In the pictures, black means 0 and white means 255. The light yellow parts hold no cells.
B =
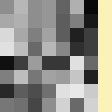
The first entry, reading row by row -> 142
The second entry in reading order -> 183
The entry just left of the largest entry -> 224
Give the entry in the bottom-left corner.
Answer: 119
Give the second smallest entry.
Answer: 16
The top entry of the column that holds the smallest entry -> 9
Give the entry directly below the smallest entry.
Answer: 24
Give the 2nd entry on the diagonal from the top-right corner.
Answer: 127
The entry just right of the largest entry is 203
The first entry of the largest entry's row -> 40
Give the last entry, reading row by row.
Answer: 210
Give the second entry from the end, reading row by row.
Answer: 105
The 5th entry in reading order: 99
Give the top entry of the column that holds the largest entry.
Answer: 176
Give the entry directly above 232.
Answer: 197

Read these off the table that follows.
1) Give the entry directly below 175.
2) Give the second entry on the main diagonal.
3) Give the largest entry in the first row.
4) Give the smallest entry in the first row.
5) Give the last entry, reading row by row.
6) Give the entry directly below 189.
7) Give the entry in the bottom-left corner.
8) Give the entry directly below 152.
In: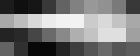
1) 62
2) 189
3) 152
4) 15
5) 92
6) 41
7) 99
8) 203

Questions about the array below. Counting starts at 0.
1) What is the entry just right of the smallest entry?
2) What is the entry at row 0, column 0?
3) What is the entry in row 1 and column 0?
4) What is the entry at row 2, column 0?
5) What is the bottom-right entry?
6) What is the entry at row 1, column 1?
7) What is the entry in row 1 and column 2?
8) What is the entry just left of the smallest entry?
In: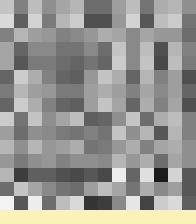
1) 211
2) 196
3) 217
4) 129
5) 95
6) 95
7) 211
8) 223

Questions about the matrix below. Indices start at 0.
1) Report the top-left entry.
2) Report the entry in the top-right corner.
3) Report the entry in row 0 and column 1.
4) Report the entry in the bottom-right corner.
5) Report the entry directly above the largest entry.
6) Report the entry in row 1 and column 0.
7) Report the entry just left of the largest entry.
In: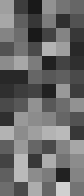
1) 159
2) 102
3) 61
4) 116
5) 33
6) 167
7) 102

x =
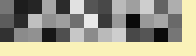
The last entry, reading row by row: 118
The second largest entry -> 225
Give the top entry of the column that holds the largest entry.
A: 85
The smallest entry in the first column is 49
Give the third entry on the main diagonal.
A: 145
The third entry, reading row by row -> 37
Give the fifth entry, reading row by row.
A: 43
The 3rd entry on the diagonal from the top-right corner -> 85
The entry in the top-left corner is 118
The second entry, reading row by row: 29
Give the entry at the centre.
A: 233
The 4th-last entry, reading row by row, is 72
